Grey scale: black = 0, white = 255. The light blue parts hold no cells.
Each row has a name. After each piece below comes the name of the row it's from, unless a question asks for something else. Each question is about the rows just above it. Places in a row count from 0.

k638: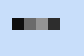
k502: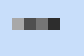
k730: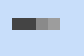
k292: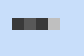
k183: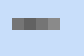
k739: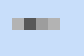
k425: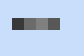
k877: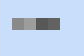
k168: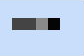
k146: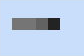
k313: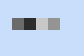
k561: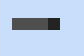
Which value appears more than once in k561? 79
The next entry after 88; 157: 179
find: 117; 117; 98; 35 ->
k146
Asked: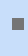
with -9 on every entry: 108
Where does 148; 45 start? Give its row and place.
k638, 2

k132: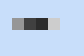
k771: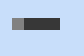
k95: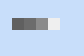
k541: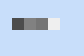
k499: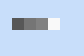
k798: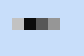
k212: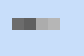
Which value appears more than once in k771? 55
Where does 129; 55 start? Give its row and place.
k771, 0
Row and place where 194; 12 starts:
k798, 0
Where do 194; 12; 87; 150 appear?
k798
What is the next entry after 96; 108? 139

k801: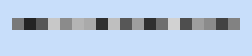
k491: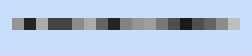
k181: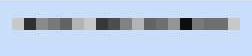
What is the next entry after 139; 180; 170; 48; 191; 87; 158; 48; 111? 210
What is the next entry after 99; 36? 130

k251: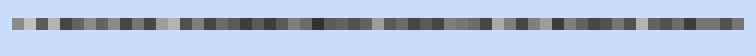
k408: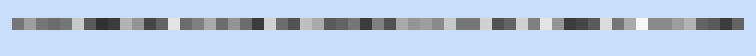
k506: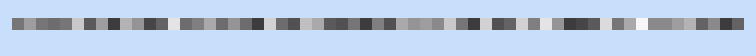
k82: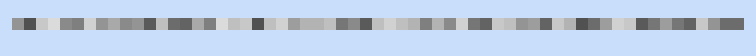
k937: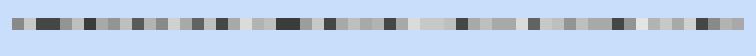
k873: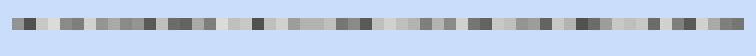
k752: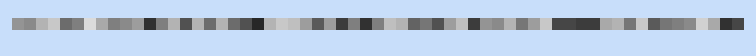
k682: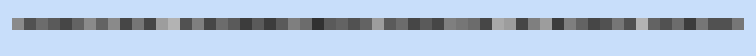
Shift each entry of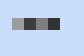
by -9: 148; 51; 118; 40
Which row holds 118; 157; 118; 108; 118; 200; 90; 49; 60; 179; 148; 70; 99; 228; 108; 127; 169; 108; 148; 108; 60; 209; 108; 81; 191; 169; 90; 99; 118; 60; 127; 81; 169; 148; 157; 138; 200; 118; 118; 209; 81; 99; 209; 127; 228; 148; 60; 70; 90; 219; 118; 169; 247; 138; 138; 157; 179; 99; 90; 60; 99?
k408
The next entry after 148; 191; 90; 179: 138
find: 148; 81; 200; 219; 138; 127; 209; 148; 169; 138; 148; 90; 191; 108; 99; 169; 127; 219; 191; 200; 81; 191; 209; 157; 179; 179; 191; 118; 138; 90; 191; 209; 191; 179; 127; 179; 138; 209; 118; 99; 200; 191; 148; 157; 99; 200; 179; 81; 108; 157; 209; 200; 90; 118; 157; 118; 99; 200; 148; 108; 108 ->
k82

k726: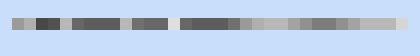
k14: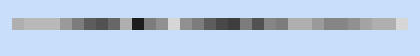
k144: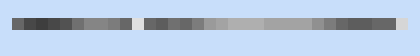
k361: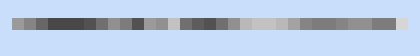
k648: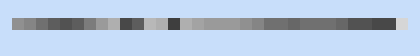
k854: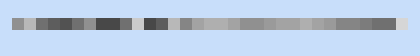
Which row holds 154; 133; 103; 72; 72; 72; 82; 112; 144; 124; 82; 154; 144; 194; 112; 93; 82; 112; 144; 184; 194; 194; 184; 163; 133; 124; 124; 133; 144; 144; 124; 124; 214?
k361
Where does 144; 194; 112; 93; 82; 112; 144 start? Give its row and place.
k361, 12
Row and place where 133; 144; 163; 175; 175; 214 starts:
k14, 27
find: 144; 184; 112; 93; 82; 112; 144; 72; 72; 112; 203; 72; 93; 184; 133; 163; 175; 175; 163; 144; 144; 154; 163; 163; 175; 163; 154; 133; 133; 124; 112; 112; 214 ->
k854
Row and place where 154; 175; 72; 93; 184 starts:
k648, 7

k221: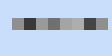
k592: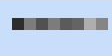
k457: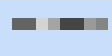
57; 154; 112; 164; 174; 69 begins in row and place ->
k221, 1
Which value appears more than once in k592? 124
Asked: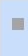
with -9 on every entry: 155

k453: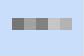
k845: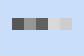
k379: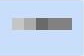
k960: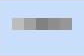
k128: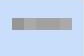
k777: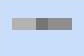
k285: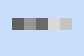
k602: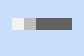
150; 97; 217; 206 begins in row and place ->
k845, 1
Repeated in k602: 97

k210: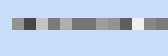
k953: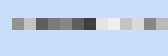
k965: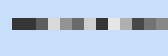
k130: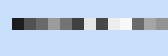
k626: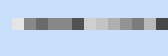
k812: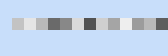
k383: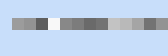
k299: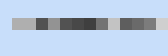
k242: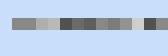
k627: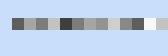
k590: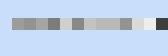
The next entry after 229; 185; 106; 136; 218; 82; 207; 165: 238
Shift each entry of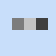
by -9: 115; 186; 54
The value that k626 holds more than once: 136
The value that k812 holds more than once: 185
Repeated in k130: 106
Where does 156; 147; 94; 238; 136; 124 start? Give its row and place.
k210, 7
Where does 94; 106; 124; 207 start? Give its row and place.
k299, 9

